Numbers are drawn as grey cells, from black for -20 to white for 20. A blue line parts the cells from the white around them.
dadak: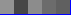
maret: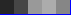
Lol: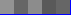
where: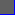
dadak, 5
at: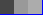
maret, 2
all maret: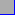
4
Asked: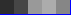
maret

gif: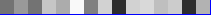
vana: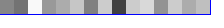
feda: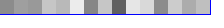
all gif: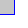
4
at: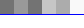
gif, 1
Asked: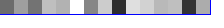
gif
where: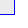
feda, 6
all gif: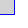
8 10
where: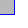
feda, 5
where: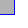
gif, 15

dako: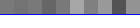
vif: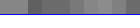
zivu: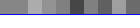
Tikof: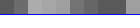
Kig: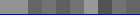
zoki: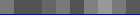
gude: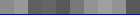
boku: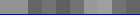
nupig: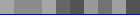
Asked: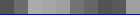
Tikof
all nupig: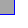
1 4
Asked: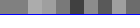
zivu
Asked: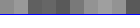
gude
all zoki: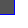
2 3 6
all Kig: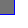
4 6 9

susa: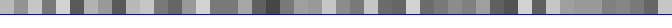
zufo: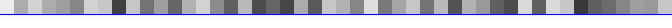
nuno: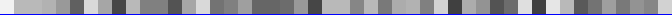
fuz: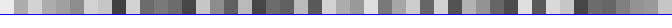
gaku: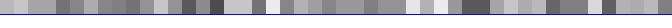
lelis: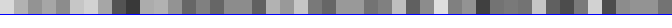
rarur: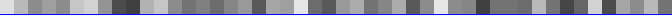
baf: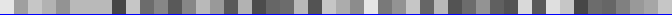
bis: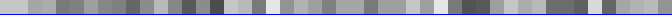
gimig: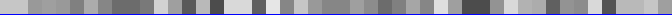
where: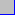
lelis, 29
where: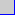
fuz, 30
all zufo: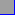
5 12 46
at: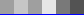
bis, 29
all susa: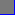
4 12 16 17 21 26 32 46

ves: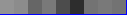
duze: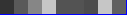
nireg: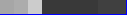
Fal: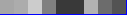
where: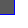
duze, 2
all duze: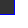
1
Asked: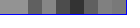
ves
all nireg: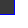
4 5 6 7

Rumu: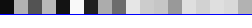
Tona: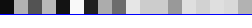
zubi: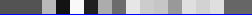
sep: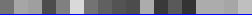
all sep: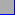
11 15 16
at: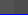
sep, 9

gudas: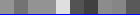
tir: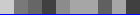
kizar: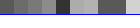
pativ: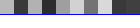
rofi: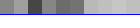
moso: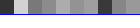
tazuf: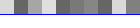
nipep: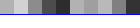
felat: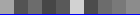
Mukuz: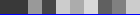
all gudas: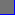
2
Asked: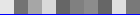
tazuf

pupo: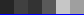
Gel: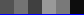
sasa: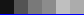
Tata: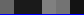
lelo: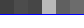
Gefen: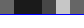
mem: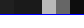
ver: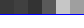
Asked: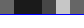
Gefen
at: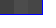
lelo, 1

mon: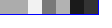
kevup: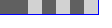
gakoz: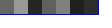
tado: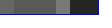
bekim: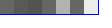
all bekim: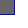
1 4 6
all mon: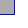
1 2
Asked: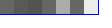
bekim
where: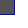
bekim, 3
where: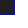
gakoz, 6
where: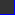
mon, 7
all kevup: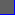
1 2 4 6

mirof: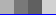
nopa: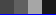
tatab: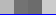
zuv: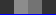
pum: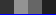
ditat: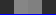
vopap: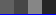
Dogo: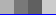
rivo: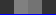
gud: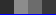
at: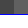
nopa, 1
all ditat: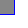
2

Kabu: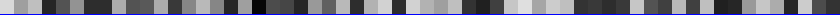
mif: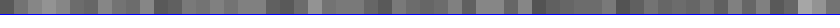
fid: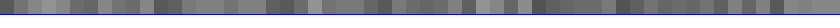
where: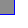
fid, 38
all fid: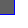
13 20 34 40 46 52
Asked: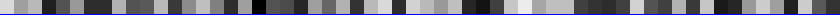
Kabu

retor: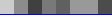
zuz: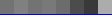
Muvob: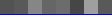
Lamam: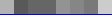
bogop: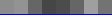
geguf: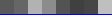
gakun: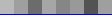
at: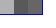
Lamam, 1
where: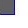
retor, 5
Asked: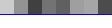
retor
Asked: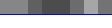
bogop
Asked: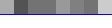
Lamam

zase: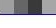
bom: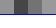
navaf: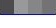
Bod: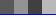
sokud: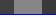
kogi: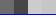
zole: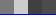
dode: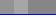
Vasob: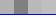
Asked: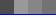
navaf
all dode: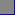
3 4
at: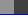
Bod, 2
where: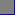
Vasob, 2
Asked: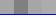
Vasob

